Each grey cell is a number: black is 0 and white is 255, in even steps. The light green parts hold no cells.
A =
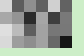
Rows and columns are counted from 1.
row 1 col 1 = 214
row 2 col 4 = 166
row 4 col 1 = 217
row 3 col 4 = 162
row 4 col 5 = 104
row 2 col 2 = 148
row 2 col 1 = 168

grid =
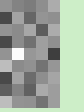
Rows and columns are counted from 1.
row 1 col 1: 147
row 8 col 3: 97
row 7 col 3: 108
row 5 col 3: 151
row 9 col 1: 189
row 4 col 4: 159
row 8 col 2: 131
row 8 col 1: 94
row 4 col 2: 139
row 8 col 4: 170
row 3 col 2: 139
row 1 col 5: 172
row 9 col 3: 145
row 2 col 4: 148

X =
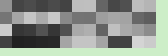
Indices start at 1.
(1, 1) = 147
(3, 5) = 54
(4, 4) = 38
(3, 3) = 59
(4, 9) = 164
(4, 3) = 35
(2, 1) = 117
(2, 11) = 163
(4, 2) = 33
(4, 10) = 65
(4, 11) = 66
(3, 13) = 140
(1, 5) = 75
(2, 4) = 171

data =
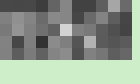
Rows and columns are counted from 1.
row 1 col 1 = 72
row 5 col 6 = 140
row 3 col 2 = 148
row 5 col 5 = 132
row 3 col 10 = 80
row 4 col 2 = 71
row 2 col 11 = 70
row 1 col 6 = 134
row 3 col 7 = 128
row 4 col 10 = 85
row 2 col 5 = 137
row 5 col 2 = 93
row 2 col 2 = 144
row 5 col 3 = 123
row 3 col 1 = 121
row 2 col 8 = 106
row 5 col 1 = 129
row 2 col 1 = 128

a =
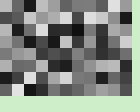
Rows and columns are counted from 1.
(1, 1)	186
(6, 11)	42
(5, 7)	128
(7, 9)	31
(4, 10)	115
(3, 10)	170
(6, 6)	30
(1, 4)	190
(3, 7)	16
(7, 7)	121
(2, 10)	142
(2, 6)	216
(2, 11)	25
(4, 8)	152
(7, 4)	79
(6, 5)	43
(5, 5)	79
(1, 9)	93
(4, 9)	45
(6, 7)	108
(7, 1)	28
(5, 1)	122
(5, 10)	68
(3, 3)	111
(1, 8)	124
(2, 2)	89
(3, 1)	183

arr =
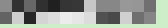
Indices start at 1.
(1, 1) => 139
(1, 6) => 53
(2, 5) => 221
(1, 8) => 199
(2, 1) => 99
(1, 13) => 112
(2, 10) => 73

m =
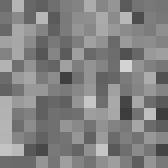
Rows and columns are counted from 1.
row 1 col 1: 106
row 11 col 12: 166
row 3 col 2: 168
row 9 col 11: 69
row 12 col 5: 112
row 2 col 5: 90
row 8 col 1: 98
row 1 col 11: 90
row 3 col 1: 104
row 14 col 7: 131
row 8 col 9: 100
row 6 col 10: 110
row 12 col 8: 98
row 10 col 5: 112
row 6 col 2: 112
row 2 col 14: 120
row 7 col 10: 102
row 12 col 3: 120
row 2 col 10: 139
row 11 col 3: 140
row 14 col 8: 115
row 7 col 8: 147
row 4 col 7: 125
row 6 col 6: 160
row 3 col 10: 152
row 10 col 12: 114
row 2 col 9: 170
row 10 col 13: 190
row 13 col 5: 121
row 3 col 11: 139
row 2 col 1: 118
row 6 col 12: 147
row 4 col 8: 161
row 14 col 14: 120
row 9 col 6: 96

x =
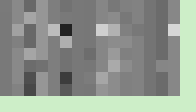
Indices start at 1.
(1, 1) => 122
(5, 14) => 107
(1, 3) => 104
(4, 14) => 107
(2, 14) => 107
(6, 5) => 126
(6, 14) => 134
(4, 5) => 126
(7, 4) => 150
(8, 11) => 128
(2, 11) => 120
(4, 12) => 130
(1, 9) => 134
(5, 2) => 137
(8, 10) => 140
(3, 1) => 121
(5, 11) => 128
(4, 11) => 140
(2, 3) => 165
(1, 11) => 128
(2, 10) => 139
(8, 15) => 135
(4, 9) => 134
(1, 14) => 107
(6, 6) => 114
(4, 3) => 104
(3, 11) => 128
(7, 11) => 128
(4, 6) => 175
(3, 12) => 120
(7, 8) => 124
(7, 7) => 120
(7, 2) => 137
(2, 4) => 150
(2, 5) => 126
